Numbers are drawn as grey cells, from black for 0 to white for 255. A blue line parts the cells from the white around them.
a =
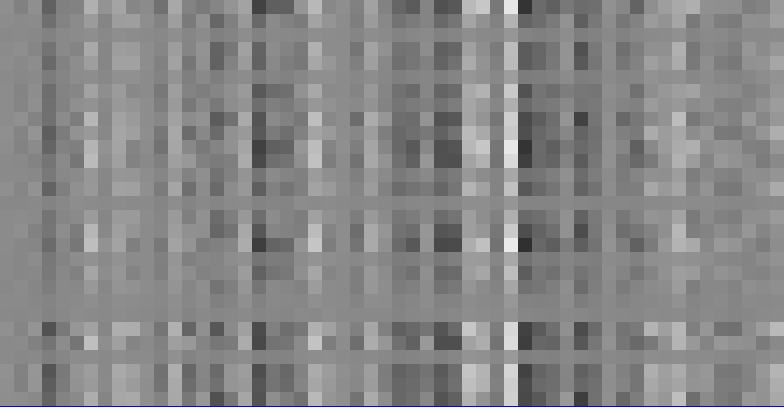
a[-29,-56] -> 142
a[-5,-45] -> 129
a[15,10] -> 140
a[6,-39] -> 154
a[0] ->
[142, 129, 143, 97, 128, 130, 176, 147, 164, 134, 139, 113, 168, 131, 122, 133, 148, 163, 66, 95, 96, 149, 184, 136, 142, 129, 162, 130, 102, 91, 132, 81, 88, 185, 199, 120, 230, 52, 107, 96, 120, 108, 111, 145, 135, 99, 143, 158, 169, 175, 144, 143, 142, 126, 131, 154]
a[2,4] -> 137
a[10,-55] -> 131
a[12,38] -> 117
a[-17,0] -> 138
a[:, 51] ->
[143, 126, 137, 133, 125, 134, 141, 129, 138, 121, 146, 152, 131, 122, 137, 129, 141, 153, 136, 146, 136, 138, 136, 114, 151, 137, 120, 124, 123]
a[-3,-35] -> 130
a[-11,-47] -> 139
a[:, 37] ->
[52, 100, 131, 92, 92, 124, 82, 106, 75, 79, 52, 63, 113, 88, 132, 105, 78, 48, 114, 93, 113, 130, 134, 66, 62, 127, 66, 75, 73]
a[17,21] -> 148
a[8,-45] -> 135
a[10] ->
[141, 131, 139, 101, 130, 127, 180, 146, 164, 132, 140, 114, 166, 136, 121, 132, 145, 165, 65, 96, 99, 150, 188, 132, 143, 126, 165, 134, 104, 89, 136, 80, 85, 183, 198, 118, 231, 52, 107, 95, 120, 106, 114, 145, 134, 96, 137, 155, 171, 175, 142, 146, 144, 128, 127, 150]
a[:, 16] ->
[148, 128, 132, 119, 130, 137, 143, 141, 113, 145, 145, 127, 129, 140, 138, 126, 115, 134, 141, 136, 127, 132, 136, 138, 123, 137, 149, 149, 120]
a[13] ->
[143, 134, 146, 99, 127, 144, 152, 134, 161, 160, 143, 123, 165, 111, 140, 106, 140, 152, 95, 129, 117, 127, 163, 154, 141, 133, 156, 129, 108, 115, 122, 102, 117, 180, 161, 131, 192, 88, 105, 117, 138, 99, 114, 141, 125, 126, 167, 153, 165, 132, 147, 122, 120, 137, 148, 170]
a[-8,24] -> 138
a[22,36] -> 146
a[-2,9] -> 155
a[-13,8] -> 159
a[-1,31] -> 84
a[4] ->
[141, 137, 141, 105, 130, 141, 158, 134, 161, 161, 141, 129, 162, 118, 145, 98, 130, 155, 98, 137, 125, 120, 167, 151, 140, 127, 159, 136, 111, 118, 129, 100, 113, 171, 147, 128, 186, 92, 103, 120, 147, 89, 118, 141, 118, 130, 159, 150, 171, 121, 142, 125, 120, 145, 147, 166]
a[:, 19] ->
[95, 138, 137, 140, 137, 133, 108, 127, 138, 123, 96, 111, 138, 129, 133, 140, 133, 100, 124, 116, 137, 137, 135, 128, 115, 131, 117, 116, 142]
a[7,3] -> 112
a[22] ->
[137, 136, 137, 131, 136, 140, 138, 137, 140, 138, 137, 134, 141, 132, 137, 134, 136, 138, 133, 135, 134, 138, 137, 141, 137, 137, 137, 137, 132, 135, 137, 133, 136, 141, 139, 137, 146, 134, 133, 132, 137, 135, 132, 137, 136, 135, 139, 138, 139, 134, 138, 136, 133, 135, 138, 139]
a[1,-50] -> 155
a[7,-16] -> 137
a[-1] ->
[142, 141, 137, 100, 131, 138, 173, 133, 167, 169, 143, 131, 168, 120, 151, 81, 120, 166, 83, 142, 126, 113, 185, 149, 143, 115, 171, 141, 104, 110, 135, 84, 97, 177, 147, 121, 207, 73, 89, 114, 152, 62, 113, 144, 104, 125, 161, 151, 190, 110, 139, 123, 117, 151, 146, 168]
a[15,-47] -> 154
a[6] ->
[140, 132, 141, 110, 131, 134, 162, 142, 155, 136, 139, 120, 158, 131, 126, 133, 143, 154, 89, 108, 111, 146, 168, 138, 139, 132, 152, 133, 113, 106, 134, 101, 107, 169, 178, 128, 201, 82, 116, 109, 125, 119, 117, 142, 136, 113, 142, 151, 158, 162, 142, 141, 138, 129, 134, 150]
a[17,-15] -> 95

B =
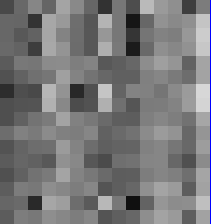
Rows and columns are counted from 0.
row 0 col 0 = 73
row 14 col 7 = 184
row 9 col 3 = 139
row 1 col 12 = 137
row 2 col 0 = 103
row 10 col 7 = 95
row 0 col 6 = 102
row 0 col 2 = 134
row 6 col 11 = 117
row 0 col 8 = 119
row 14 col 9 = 16
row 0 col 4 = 164
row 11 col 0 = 91
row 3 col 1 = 99
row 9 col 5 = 125
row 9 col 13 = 103
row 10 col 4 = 155
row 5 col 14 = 163
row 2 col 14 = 204
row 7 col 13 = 156
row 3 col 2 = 61
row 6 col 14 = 215
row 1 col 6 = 86
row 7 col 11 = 124
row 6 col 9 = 131
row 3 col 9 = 27
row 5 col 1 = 98
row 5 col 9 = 96
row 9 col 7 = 97
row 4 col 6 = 132
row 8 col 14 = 166
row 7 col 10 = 123
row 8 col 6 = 120
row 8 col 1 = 97
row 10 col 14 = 157
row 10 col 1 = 100
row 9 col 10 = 139

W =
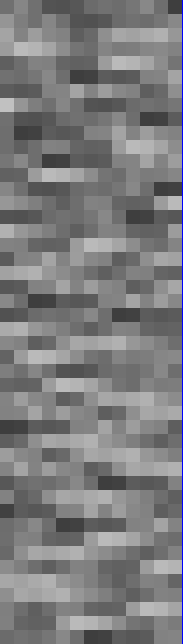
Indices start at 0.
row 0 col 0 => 112
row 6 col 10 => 94
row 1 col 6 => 81
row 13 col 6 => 113
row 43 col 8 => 99
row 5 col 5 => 62
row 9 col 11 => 136
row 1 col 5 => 83
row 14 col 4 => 95
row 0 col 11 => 110
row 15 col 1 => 81
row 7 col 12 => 118
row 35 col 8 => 151
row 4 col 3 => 128
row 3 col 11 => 137
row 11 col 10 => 164
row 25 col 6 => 116
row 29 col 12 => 170
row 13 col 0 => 134
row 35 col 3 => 143
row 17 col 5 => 156
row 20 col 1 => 91
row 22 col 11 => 87
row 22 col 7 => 110
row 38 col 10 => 141
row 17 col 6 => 186
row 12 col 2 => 156
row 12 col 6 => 141
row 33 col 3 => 157
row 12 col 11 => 125
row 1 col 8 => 107
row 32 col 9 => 177
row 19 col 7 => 95
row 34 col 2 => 113
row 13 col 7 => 109
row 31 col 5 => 170
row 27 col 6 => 165
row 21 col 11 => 157

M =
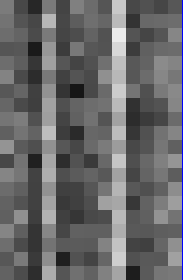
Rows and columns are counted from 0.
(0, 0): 123
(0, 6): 108
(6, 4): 52
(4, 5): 68
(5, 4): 65
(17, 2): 52
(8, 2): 81
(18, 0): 87
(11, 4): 45
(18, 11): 88
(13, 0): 108
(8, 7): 84
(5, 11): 135
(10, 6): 106
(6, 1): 101
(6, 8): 204
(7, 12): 134
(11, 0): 71
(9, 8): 189
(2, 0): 109
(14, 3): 164
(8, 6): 114
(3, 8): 215
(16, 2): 52
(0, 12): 87
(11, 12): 149
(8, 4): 68
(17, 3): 115
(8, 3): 159
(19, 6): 98
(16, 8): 174
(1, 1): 84
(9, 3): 189
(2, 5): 77
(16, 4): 70
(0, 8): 200
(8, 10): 59
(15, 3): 178

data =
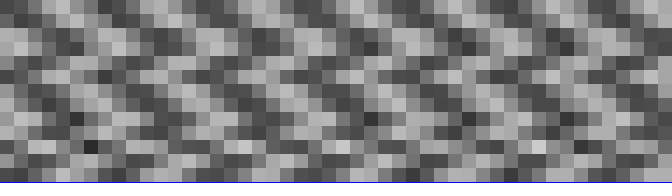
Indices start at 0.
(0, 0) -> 71
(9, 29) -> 168
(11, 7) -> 140
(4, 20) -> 181
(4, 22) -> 91
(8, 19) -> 73
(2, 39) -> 63
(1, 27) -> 162
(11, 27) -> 187
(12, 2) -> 97
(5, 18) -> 177
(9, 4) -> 74
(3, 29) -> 185
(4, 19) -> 171
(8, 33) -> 54
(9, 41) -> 137
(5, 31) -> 161
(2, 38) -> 101
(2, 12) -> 89
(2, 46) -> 74
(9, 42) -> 175
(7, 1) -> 128
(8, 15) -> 181
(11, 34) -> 179
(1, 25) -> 148
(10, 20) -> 82
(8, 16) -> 182
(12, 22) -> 74
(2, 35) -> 169
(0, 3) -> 165
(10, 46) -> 155
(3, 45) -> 130
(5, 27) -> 104
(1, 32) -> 136
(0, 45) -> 153
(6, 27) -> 187
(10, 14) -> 78
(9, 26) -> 108
